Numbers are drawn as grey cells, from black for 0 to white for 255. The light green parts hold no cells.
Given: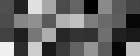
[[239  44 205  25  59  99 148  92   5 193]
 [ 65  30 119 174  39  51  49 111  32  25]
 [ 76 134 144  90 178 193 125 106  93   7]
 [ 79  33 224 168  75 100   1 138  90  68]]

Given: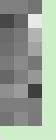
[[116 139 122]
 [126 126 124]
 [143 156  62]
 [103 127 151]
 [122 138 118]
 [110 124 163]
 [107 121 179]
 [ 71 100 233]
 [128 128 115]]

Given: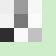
[[ 46 249 193]
 [242 120 250]
 [237 155 247]]

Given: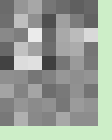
[[120 176 137 131 167 141 141]
 [127 149 139 145 119 155 147]
 [164 131 165 110 121 145 116]
 [143 141 118 130 151 143 148]
 [ 66 220 224  63 118 154 120]
 [104 193 162 109 166 172 117]
 [137 126 235 104 169 187 217]
 [110 191 144  79 160 124  98]
 [107 150 167 118 107  95 103]]

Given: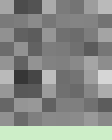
[[145 106 127 138 137 139 153 136]
 [102 149 152  97 127 127 113  92]
 [151  88  89 155 112 106 134 172]
 [186  54  70 190 110 116 159 214]
 [148  98 147 130 128 137 165 141]
 [108 146  98 125 123 112  91 118]
 [145  97  92 150 112 108 125 164]
 [122 125 139 119 130 132 131 115]
 [166  76  83 171 123 116 157 186]]

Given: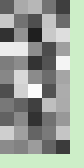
[[139 130 156 100  59]
 [207 160 100 122 197]
 [ 98 137  50 113 152]
 [120  99  64 191 171]
 [ 78 209 252  82 172]
 [135 216 139 108 165]
 [125 140  51  83 244]
 [236 235 141  76 159]
 [ 49 146  31 201 222]
 [200 114  79 197 106]
 [ 94 170 183 115  62]]
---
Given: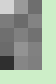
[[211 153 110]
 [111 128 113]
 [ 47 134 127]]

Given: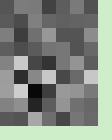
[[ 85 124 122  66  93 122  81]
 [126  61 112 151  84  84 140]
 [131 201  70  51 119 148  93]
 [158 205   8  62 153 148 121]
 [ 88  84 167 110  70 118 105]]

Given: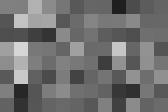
[[128 127 177 139 118  88 102 101  31  76  92 100]
 [ 78  80  63  52 138 103 114  93  86  78 111 109]
 [141 178 126 108 129 120 112  61 146  86 144 117]
 [127  39  85 125 139 112 108  98  55  48 119  87]]

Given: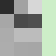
[[ 44 162 215]
 [172 188 188]]

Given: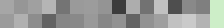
[[166 150 160 181 116 154 156 148  60 173 114 193  78 137 127]]

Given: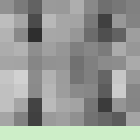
[[145 122  98 154 153 174 137 111 119 129]
 [179 137  46 167 166 151 108  79  98 158]
 [165 164 134 146 147 113 128 139 141 170]
 [192 201 138 182 157 138 135  92 204 134]
 [165 129  64 154 159 144 114 103  91 164]]
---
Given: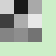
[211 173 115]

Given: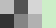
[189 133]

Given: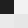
[ 31 230]

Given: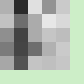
[177 110 171 177 198]

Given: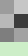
[156  60]

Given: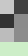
[200 139]

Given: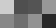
[205 111]
